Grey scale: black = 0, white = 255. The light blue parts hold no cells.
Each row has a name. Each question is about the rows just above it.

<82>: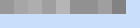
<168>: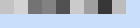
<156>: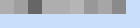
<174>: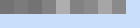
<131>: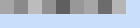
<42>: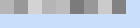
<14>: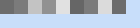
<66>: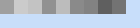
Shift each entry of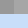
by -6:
[146 160]
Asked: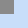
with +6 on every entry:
[144]

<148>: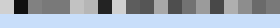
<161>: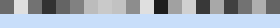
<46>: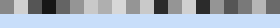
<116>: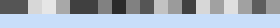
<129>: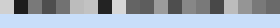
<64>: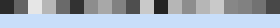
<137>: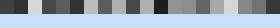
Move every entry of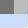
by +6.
[120 194]
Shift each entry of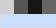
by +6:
[214  91  28 106]

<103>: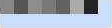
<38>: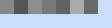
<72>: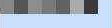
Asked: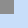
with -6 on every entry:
[135]
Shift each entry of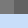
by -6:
[115  92]
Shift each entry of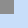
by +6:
[147]
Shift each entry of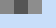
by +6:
[141  91 147]
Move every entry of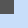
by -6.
[79]
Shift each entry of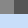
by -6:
[129  79]
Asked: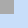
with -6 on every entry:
[164]

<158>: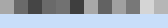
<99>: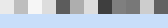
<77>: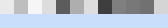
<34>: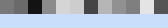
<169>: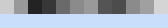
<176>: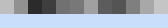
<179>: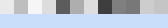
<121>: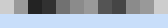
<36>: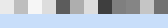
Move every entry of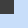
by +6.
[68]
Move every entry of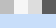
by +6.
[196 252 227  98]

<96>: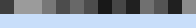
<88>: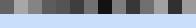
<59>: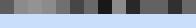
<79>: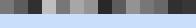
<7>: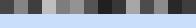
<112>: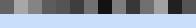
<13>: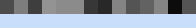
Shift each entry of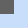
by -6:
[92]
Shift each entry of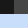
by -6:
[18 64]
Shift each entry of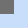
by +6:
[118]
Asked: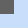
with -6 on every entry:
[92]
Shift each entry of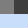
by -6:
[119  56]
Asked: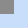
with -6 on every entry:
[133]
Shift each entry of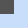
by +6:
[90]

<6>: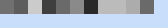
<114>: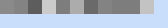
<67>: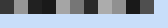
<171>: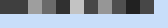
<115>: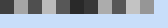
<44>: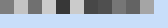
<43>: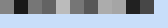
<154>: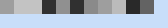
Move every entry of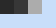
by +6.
[ 47  61 178]
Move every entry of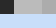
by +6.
[ 47 193 193 178]
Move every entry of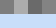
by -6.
[119 166 100 125]
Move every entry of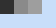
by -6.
[ 42 132 152]
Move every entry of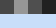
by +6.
[ 77 156  85  39]
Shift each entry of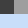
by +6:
[ 69 164]
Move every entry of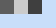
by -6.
[ 87 197  57]

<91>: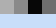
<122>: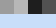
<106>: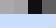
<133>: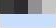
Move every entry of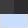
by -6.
[54 38]
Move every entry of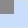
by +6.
[144]

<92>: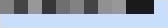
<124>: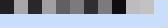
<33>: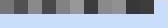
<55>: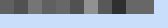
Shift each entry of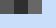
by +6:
[ 94  53 109]
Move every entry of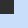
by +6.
[53]
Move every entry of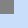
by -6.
[124]
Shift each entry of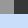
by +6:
[158  61]
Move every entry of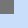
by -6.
[111]
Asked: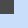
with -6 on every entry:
[68]
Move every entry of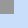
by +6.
[158]

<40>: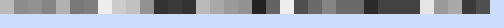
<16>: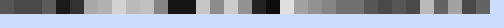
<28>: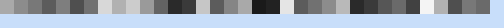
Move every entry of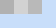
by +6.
[183 216 191]
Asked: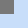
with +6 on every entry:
[126]
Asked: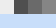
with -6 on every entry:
[231  73 100 127]
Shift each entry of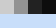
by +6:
[210 152  40  19]
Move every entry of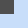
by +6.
[85]

